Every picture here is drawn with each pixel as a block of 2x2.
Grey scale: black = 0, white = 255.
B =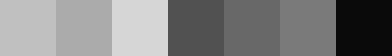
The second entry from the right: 123
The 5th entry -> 103
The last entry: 10

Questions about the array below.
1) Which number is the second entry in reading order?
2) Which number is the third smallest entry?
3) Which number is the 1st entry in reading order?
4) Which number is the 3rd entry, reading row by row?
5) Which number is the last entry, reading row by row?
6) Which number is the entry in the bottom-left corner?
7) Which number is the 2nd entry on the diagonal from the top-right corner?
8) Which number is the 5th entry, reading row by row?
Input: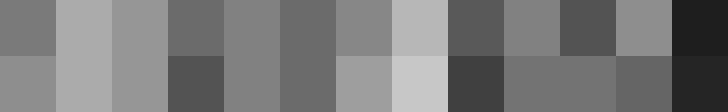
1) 171
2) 64
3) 122
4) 150
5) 37
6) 142
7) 101
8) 129

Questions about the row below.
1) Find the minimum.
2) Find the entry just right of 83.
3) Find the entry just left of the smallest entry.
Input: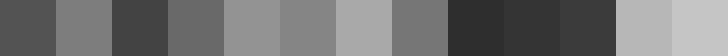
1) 46
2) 125
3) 118

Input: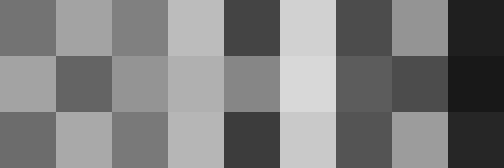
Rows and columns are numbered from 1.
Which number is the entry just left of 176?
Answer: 148
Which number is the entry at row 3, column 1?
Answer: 108
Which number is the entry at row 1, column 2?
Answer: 163
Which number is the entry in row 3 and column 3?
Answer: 121
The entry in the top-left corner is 115
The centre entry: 134
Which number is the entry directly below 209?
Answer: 216
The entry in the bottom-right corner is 38

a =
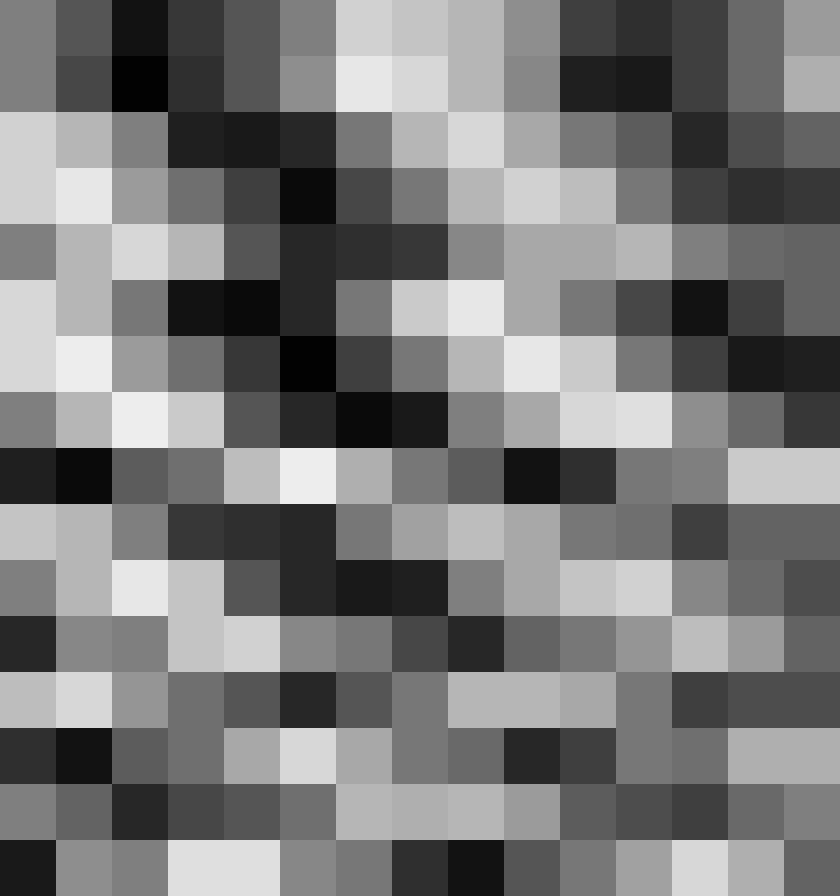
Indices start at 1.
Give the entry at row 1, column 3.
18
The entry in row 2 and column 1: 127
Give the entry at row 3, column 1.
209
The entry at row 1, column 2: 85
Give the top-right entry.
155
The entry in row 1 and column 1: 127
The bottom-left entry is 25
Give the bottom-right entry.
99
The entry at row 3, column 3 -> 127

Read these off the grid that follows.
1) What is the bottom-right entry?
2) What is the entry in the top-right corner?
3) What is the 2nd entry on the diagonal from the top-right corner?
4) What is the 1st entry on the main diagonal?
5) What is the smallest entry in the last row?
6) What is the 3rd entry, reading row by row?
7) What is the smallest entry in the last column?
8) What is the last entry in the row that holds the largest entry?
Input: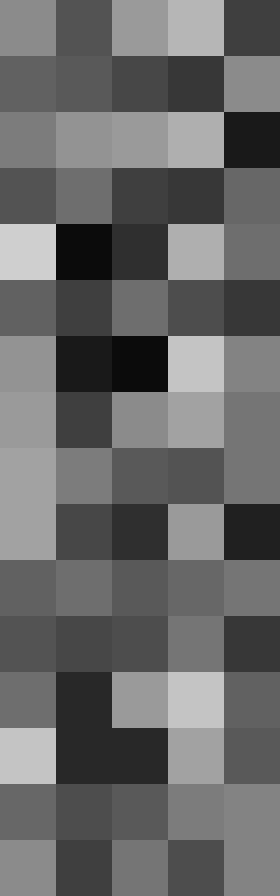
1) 131
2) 63
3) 55
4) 139
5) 63
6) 154
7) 25
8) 110

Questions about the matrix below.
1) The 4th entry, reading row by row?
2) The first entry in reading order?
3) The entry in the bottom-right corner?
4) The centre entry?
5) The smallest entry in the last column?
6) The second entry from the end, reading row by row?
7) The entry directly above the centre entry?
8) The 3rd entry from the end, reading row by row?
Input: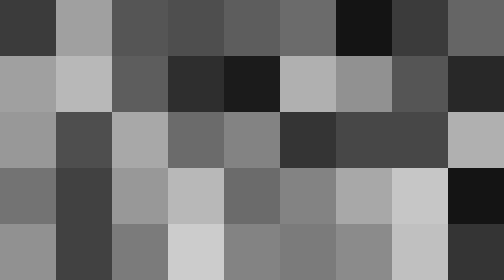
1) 78
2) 59
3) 52
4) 131
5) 20
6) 192
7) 27
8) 139

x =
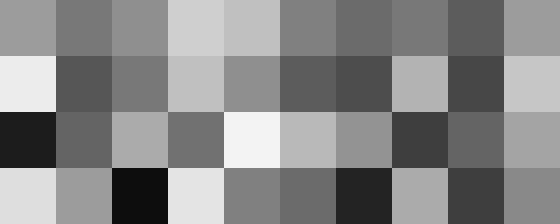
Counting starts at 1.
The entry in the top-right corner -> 156
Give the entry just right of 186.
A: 148
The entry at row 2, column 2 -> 85
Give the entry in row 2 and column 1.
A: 236
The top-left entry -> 156
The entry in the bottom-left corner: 222
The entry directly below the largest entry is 128
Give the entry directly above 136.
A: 164
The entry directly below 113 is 228
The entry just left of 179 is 78
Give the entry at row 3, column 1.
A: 28

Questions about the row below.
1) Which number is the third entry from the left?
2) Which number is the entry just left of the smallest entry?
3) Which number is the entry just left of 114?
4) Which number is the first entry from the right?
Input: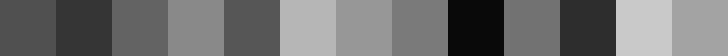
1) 99
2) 122
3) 9
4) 163

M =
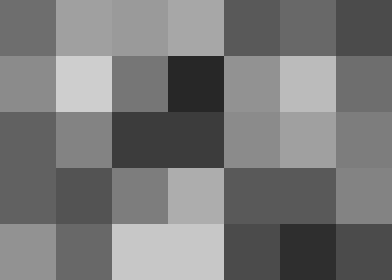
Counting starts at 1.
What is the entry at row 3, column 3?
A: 60
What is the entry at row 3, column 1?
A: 97
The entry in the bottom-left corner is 146
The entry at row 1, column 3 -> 154
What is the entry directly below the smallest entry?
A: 60
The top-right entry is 75
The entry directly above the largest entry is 160
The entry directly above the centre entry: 39
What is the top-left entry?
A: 110
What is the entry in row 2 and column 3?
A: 118

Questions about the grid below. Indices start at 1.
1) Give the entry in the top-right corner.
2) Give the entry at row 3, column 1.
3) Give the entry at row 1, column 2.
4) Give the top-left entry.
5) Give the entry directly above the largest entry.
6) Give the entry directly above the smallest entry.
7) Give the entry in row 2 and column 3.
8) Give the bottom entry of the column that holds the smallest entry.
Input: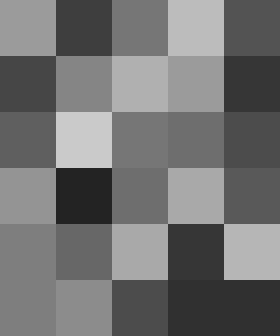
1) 83
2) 95
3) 62
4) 155
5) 133
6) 202
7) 176
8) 140
